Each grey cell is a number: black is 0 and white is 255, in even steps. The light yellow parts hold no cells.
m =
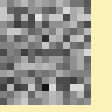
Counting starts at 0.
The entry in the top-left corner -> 170
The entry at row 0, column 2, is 157
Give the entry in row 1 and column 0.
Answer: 199
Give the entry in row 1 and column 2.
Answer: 89
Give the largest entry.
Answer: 229
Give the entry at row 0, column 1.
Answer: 129
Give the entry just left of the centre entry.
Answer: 75
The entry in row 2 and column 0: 199
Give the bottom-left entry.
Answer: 89
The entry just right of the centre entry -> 89
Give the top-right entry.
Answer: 89
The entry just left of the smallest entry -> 102
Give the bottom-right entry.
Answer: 144
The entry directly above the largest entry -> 144
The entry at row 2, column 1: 184
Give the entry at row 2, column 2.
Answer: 89
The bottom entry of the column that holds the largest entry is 129
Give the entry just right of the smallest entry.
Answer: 215
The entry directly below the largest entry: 144
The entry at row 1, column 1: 102

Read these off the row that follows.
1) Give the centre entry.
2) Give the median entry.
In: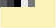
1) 3
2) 94

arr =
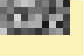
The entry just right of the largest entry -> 62
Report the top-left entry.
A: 155
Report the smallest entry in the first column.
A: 102
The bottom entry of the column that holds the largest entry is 62
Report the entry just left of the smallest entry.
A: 171
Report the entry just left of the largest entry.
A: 77
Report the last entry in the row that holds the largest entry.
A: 62
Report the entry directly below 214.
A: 183
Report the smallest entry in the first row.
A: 36
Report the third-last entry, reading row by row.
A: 141
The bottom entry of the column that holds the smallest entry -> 89
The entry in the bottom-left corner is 198
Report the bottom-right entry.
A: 62
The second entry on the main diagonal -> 126
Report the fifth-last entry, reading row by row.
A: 50

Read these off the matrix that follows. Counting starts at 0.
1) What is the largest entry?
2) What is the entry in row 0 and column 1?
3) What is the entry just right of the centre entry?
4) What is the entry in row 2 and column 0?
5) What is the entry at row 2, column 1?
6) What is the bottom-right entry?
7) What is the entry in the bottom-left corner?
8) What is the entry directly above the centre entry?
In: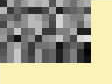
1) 225
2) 170
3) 58
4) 100
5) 114
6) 18
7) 100
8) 142

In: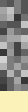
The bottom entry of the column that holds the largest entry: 55
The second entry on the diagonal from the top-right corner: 125
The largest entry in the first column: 209
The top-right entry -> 84
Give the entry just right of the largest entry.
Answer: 125
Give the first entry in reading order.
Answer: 100
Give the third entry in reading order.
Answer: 125
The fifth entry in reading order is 165
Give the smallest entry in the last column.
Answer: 55
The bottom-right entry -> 125
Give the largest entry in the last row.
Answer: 139
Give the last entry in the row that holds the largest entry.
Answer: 153

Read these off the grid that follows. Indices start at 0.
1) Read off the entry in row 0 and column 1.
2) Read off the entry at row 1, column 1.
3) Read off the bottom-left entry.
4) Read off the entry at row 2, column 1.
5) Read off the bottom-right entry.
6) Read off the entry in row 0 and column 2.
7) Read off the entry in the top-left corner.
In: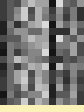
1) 90
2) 90
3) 48
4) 90
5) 60
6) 76
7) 60

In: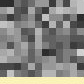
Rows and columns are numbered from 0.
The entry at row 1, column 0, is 152
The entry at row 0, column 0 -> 45
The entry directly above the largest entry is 73
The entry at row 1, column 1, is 180
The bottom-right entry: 139
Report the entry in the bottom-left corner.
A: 98
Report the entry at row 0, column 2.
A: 110
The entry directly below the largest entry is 110
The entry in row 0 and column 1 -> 45
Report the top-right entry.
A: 193
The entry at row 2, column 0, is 110
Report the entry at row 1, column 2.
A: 85

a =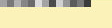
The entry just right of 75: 208
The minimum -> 59

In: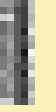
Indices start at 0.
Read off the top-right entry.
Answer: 192
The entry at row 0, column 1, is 152
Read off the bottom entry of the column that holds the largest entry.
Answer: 179
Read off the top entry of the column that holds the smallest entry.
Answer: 76
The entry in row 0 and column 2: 108
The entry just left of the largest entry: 23
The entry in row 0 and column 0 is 152
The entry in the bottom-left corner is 204
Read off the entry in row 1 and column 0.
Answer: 108
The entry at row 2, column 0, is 204
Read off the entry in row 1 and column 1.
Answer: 136
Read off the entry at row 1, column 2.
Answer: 76
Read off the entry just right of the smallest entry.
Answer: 244
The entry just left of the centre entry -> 152
